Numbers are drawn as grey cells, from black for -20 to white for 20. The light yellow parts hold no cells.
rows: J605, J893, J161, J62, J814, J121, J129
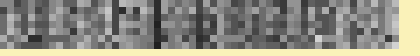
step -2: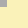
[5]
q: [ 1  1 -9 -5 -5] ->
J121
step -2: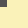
[-9]
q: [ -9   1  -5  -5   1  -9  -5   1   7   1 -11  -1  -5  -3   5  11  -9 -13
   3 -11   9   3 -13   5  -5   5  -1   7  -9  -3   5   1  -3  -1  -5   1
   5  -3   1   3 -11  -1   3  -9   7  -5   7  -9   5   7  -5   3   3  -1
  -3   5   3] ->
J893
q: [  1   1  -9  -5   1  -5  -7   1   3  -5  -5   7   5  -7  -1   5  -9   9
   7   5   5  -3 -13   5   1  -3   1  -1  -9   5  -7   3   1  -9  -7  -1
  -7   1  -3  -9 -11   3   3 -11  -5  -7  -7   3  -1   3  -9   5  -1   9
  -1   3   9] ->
J605

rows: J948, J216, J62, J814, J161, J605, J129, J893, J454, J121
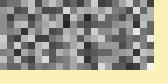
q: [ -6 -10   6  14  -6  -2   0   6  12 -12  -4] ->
J454
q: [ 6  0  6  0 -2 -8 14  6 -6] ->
J121
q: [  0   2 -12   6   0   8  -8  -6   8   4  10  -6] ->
J161
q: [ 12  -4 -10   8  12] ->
J129
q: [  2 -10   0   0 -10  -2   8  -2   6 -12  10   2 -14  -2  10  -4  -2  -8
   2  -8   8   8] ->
J62

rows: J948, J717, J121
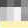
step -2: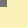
[-4]
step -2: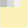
[ 8 12 16]
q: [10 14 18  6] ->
J717
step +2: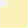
[20]
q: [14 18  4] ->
J121
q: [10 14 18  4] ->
J121

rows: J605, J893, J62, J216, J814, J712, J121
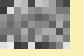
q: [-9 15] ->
J121
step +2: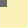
[-1]
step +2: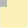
[11]
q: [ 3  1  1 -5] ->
J216
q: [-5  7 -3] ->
J216
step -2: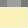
[-1  3  3 -3]

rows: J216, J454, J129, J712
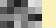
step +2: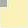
[9]
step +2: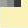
[ 7  3 -9]
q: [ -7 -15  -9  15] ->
J216
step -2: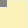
[-1]

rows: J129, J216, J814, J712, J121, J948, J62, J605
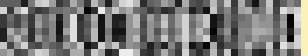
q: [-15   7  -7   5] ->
J605
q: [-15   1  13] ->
J129
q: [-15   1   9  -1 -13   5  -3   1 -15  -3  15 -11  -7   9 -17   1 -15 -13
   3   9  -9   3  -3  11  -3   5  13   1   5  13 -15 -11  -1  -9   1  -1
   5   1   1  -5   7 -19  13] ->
J948
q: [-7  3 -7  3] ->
J121

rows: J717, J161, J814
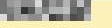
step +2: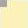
[8]
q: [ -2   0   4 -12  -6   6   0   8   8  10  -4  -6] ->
J161
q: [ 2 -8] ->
J814
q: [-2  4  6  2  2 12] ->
J814
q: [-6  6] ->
J161

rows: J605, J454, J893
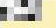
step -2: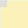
[13]
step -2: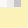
[17 15  9]
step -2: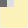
[-5 13]
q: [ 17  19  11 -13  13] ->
J605
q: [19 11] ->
J605
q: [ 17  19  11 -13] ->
J605

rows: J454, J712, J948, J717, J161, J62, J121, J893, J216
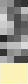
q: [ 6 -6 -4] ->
J161
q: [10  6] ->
J161
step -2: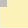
[8]
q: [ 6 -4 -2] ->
J712
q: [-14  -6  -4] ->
J62
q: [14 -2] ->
J948
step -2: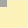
[4]

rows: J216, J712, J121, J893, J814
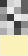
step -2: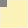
[-1]
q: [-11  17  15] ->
J121
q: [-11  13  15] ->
J216
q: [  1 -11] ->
J121
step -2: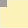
[3]
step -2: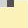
[11 -9]

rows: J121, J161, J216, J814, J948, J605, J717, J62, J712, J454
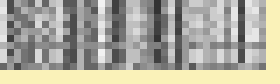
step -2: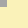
[4]
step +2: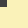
[-8]

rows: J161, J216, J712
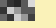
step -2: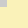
[10]
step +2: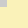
[14]
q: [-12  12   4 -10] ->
J712

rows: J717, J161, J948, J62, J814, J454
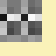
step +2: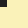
[-13]
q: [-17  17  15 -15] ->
J948

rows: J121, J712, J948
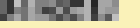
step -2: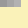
[2 4 6]
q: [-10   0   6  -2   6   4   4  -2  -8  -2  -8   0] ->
J948
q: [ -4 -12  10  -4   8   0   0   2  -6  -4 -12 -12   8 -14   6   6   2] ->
J121
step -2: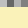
[ 8 -6  6 -2]
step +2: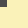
[-6]
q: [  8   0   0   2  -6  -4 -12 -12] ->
J121
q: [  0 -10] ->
J712

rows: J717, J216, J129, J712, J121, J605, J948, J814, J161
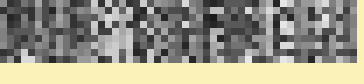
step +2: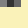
[  2 -10  -2]
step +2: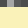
[-6  8 -4 -6]
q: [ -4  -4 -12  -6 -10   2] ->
J129

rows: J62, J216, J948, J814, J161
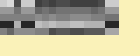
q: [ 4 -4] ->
J216
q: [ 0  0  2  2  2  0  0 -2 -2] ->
J948
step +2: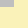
[12 12]
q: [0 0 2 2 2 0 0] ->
J948
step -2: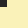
[-16]

